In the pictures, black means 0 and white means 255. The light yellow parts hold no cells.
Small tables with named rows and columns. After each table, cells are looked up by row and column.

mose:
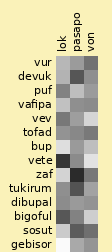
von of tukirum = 162
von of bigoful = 206
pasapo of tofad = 136
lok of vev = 120
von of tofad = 121
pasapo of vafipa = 143
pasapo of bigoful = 130
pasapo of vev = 158

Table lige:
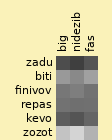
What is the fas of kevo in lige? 101
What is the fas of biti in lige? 160
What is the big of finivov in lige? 119
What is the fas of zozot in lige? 178
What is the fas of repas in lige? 112
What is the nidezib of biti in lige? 137
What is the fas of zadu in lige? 84
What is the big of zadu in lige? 77
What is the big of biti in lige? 153
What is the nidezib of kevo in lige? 84
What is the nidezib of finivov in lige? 126
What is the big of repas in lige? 114
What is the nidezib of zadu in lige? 63
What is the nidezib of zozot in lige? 212
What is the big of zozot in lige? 195
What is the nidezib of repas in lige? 111
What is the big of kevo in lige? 93
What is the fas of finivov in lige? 114

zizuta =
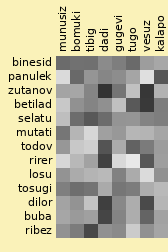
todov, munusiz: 151
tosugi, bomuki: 110
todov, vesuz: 123
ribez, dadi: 145
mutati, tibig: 215
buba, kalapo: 162
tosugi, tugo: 124
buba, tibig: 160
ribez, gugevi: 138
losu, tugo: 171
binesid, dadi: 139
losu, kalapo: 145
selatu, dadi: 108
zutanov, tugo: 193
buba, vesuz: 100
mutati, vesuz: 180
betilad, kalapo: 125

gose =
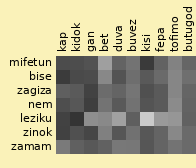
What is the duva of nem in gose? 89
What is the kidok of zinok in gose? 80
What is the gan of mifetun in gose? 82
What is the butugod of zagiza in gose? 101
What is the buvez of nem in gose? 114
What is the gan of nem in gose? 62
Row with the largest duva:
leziku

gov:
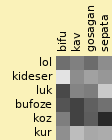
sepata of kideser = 151
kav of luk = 132
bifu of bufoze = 84
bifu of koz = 126
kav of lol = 128
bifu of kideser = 227
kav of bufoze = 66

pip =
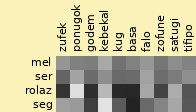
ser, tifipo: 143
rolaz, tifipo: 85
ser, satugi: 123
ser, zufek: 100
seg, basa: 35
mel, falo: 151
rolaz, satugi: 173
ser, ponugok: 162
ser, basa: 107
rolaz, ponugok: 222
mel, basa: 129
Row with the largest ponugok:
rolaz

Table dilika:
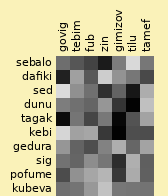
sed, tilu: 23
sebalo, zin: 27
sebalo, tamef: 119
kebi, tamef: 77
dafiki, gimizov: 147
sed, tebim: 144

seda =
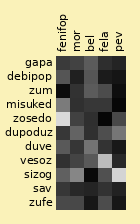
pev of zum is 14
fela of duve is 51
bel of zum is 91
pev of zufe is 23
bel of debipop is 86
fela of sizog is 80
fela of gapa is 46
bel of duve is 115
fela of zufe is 76
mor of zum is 50
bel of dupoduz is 48
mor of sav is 40
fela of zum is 76
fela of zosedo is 6
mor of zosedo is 65

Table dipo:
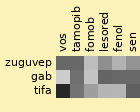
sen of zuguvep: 147
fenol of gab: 104
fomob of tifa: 158
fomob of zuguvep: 189
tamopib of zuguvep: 104
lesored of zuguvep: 142
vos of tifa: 39
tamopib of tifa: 115
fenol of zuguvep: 178
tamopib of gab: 111
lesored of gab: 100
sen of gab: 105
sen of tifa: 95
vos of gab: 205
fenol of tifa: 181
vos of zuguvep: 104

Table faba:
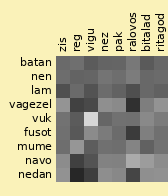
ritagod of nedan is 145
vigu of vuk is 214
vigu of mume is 93
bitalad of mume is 97
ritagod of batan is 103
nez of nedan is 142
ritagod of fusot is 112
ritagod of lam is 97
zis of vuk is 114
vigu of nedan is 62
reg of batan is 111

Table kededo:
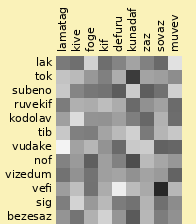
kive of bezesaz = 116
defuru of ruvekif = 172
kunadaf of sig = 114
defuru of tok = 173
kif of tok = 128
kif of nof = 159
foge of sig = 153
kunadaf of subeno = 203
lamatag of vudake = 243
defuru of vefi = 237
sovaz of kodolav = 178
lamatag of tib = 200
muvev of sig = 140
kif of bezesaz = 210
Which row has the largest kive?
kodolav

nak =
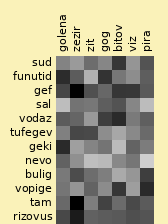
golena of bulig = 121
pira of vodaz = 95
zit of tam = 126
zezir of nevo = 144
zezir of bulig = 76
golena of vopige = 117
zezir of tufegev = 71
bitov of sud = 54
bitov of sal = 83
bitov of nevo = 136
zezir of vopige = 149
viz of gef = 55
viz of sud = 149
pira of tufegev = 106
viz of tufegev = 137
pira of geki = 124
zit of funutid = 177
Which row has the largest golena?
sal

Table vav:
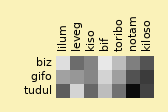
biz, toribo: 189
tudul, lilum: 93
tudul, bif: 189
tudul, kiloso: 67
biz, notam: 127
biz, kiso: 132
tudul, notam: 12
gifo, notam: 82
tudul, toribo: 113
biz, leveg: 108
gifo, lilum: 161
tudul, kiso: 103
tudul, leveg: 212
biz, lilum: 222
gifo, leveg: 151
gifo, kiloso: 59
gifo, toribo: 159

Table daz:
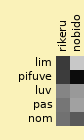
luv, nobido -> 153
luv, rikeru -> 133
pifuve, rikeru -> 60
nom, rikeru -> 113
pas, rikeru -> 118
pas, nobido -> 161
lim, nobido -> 200
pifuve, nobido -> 12
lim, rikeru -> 58
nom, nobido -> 89

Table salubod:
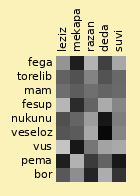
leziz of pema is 31
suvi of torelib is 104
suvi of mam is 106
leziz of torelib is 98
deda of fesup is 171
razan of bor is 36
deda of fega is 64
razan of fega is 179
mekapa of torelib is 82
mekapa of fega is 30
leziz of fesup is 182

